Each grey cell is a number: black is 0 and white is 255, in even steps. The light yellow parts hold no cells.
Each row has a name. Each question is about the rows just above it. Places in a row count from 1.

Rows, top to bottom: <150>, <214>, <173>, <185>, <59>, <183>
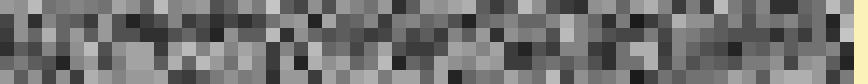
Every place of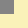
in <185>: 4 15 17 21 35 41 42 49 60
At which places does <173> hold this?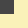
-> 15 28 30 45 46 48
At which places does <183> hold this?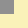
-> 3 5 17 42 45 54

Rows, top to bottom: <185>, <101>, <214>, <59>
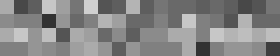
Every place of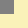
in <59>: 1 2 5 11 12 13 16
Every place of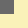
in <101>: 6 10 11 13 19 20
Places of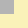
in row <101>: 8 18
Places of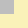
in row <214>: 4 18 20
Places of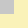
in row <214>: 2 16

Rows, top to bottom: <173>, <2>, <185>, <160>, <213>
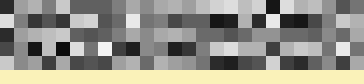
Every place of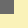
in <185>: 15 16 18 21 22 25
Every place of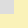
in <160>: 6 17
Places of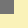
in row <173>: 26
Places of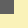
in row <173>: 6 7 8
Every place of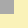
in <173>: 10 12

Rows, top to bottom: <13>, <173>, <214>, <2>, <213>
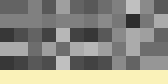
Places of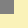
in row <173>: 1 2 3 5 6
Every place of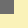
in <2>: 3 5 11 12

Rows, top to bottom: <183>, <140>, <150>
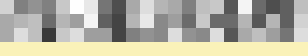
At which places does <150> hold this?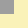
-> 7 8 20
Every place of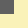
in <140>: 8 21
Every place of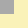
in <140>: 1
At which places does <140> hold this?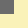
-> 4 14 16 17
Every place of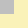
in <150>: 3 19
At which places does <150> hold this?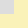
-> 2 6 13 16 22

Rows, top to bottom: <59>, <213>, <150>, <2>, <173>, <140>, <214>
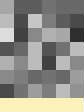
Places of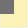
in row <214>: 2
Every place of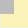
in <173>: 3 5
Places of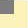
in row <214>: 4
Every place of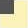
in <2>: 1 4

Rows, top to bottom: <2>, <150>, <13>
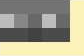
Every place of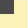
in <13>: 1 2 4 5
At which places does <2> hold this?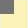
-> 1 2 3 4 5
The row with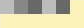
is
<150>
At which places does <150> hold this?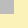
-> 1 4
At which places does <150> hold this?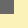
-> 3 5
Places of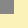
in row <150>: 2

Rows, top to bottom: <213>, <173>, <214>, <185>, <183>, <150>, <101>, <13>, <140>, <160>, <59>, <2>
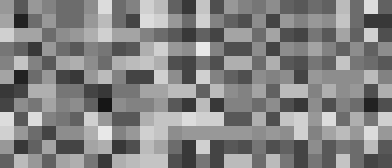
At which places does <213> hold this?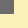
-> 5 6 9 23 26
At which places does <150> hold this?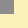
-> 13 19 21 24 25 26
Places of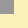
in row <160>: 2 10 14 15 16 17 18 20 26 28
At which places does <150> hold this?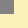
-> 9 16 20 28
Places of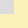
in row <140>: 1 3 14 24
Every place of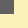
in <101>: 15 20
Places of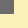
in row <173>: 3 5 6 9 14 26

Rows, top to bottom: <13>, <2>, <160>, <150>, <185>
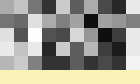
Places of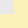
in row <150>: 1 3 10
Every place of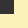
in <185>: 4 5 7 9
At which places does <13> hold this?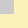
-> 5

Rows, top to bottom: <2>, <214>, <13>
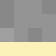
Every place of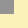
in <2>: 2 3
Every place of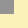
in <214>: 2 3 4
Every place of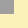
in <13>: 1
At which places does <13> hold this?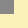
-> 3
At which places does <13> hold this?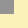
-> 2 4
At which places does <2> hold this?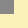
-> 1 4

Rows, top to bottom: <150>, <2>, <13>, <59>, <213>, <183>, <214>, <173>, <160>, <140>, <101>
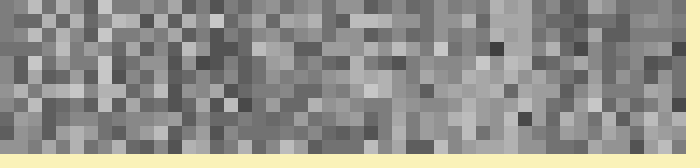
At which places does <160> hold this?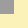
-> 2 13 22 26 31 35 39
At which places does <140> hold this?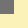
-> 8 18 19 20 22 26 35 40 46

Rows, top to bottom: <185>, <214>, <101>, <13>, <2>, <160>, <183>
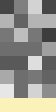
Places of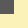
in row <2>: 1 2 4
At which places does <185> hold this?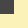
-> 1 4
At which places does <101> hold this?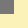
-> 1 3
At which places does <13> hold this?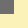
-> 1 2 3
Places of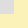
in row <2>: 3
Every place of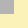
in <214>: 1 3 4

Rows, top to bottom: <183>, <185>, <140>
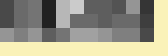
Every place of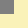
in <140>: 2 9 10
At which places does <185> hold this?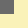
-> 2 6 7 9 10
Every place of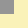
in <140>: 1 3 8
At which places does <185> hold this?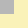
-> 5

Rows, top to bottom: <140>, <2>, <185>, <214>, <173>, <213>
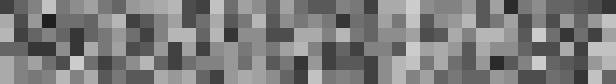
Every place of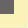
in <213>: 15 21 32 34 35 41 44
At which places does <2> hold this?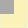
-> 1 16
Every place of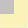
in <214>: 43 44

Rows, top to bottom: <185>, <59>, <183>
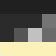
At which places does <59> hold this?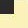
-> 1 2 3
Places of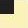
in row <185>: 1 2 3 4
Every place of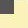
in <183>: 2
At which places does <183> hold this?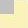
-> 3
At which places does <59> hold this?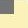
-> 4

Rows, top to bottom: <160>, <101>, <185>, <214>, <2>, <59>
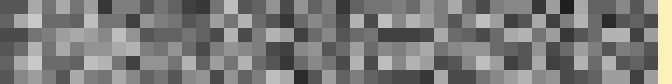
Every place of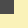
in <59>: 16 29 30 33 34 41
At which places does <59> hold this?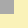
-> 6 9 21 32
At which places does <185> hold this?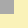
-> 6 32 37
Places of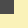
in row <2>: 25 27 32 41 47
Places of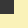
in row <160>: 8 15 25 39
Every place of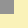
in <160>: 20 22 31 47

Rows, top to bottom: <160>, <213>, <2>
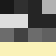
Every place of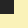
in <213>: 3 4
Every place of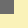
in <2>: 1 3
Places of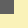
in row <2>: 4
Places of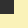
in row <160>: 2
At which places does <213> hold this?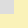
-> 1 2

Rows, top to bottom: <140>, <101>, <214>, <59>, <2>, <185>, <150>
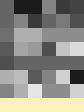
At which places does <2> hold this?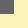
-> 2 3 4 5 6
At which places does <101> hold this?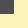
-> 6
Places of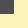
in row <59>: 4
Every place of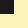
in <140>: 2 3
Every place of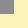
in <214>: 4 5 6

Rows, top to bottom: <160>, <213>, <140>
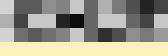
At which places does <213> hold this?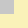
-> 3 4 8 9 12
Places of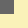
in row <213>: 7 10
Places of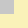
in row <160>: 6

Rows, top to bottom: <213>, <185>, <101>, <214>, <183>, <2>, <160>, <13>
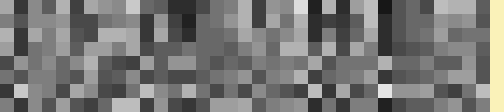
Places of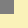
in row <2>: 3 4 17 20 26 32
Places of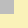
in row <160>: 11 23 35
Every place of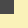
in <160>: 5 8 16 18 26
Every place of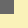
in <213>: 11 30

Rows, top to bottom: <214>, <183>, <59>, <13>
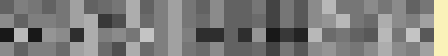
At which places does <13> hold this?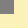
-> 3 4 12 25 30
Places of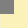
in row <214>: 2 12
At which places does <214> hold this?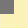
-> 3 5 9 14 19 21 25 26 28 31
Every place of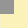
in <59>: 4 19
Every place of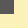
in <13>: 22
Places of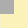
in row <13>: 7 10 28
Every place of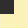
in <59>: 6 15 16 18

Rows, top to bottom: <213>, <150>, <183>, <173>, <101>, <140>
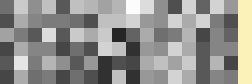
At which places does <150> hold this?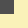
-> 1 7 17
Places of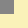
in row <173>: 3 4 16 17
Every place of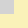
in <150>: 10 13 15

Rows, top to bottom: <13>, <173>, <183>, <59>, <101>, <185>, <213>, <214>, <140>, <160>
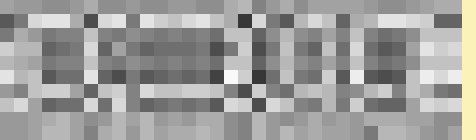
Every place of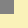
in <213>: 2 10 17 20 25 29
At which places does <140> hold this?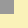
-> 1 2 8 12 14 20 22 24 26
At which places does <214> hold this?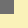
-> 5 6 8 12 14 27
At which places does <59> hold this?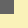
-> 4 8 11 23 29
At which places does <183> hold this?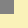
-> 5 6 8 11 13 15 23 25 27
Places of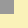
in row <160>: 1 2 10 20 26 31
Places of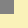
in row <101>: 5 6 8 11 13 15 23 25 27

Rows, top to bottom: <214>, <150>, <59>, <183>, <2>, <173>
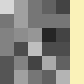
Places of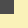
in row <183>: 2 4 5
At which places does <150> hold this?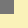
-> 1 3 4 5

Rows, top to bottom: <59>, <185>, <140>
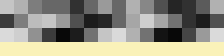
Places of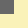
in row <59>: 4 5 7 9
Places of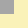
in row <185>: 10 12

